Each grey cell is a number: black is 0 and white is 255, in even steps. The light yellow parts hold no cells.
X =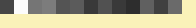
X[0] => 70
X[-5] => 57
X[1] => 252
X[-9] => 84

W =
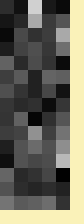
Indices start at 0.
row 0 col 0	45
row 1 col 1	39
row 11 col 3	77
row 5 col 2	33
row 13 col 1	45
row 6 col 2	33
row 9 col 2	145
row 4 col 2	76
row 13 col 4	34
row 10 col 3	81
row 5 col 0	62
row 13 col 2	37
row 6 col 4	18
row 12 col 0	101
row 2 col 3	61
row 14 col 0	116
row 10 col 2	107
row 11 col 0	15
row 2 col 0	9
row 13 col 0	82
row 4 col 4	11
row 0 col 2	208

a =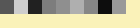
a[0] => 86
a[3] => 125

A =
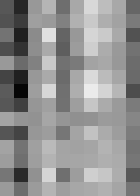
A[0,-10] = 87
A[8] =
[164, 148, 146, 166, 149, 144, 146, 155, 153, 134]
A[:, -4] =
[216, 201, 213, 206, 163, 218, 235, 198, 146, 194, 165, 168, 207, 170]
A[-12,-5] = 152
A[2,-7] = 224
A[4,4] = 113
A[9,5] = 164
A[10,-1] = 114
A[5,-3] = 187
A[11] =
[157, 111, 158, 179, 165, 166, 168, 175, 171, 118]
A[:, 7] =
[189, 174, 202, 172, 168, 187, 212, 171, 155, 171, 179, 175, 198, 177]
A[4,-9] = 107
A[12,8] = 173
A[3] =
[78, 50, 142, 170, 94, 156, 206, 172, 153, 114]
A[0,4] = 110
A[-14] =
[87, 38, 152, 181, 110, 168, 216, 189, 168, 102]
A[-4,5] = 162
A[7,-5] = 158
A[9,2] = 151
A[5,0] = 68
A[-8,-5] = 174
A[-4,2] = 160
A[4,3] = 201
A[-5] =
[85, 68, 151, 157, 118, 164, 194, 171, 157, 124]
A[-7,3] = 160
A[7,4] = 113
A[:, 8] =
[168, 162, 169, 153, 152, 166, 182, 154, 153, 157, 168, 171, 173, 165]
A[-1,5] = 167

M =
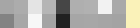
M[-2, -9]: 166
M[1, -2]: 165
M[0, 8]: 169
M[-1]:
[131, 167, 247, 164, 33, 166, 167, 165, 163]

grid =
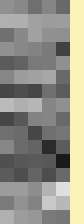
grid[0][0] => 144
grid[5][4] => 105
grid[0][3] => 133
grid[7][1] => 175
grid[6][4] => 92
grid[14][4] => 184
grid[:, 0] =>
[144, 176, 112, 144, 91, 134, 70, 187, 70, 112, 134, 80, 91, 155, 123, 176]
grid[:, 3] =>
[133, 156, 145, 122, 122, 167, 111, 133, 133, 111, 43, 88, 77, 179, 201, 122]
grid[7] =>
[187, 175, 182, 133, 144]
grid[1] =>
[176, 175, 161, 156, 157]
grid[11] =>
[80, 88, 90, 88, 26]
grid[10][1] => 107
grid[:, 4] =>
[105, 157, 144, 65, 144, 105, 92, 144, 105, 118, 92, 26, 105, 223, 184, 118]
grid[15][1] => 156
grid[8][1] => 88
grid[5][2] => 161
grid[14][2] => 131
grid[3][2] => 131
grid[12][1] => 78

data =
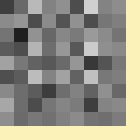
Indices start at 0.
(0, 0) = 63
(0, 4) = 144
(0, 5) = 77
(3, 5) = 88
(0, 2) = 185
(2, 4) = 135
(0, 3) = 130
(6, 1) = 109
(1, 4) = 83
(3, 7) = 143
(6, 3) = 61
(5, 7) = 120
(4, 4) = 106
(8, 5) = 139
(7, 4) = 133
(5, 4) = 162
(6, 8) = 104
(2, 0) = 116
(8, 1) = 107
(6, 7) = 144
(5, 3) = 131

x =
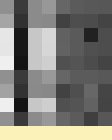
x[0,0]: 144
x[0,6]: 88
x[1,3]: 137
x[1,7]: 68
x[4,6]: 76
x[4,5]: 84
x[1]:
[165, 49, 139, 137, 65, 78, 76, 68]
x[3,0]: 229
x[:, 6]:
[88, 76, 33, 80, 76, 91, 103, 98, 63]
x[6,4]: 66
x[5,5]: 91
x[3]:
[229, 24, 199, 214, 98, 90, 80, 77]
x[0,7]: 87
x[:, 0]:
[144, 165, 230, 229, 239, 144, 162, 239, 144]
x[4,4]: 80
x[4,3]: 207
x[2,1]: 24
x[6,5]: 79
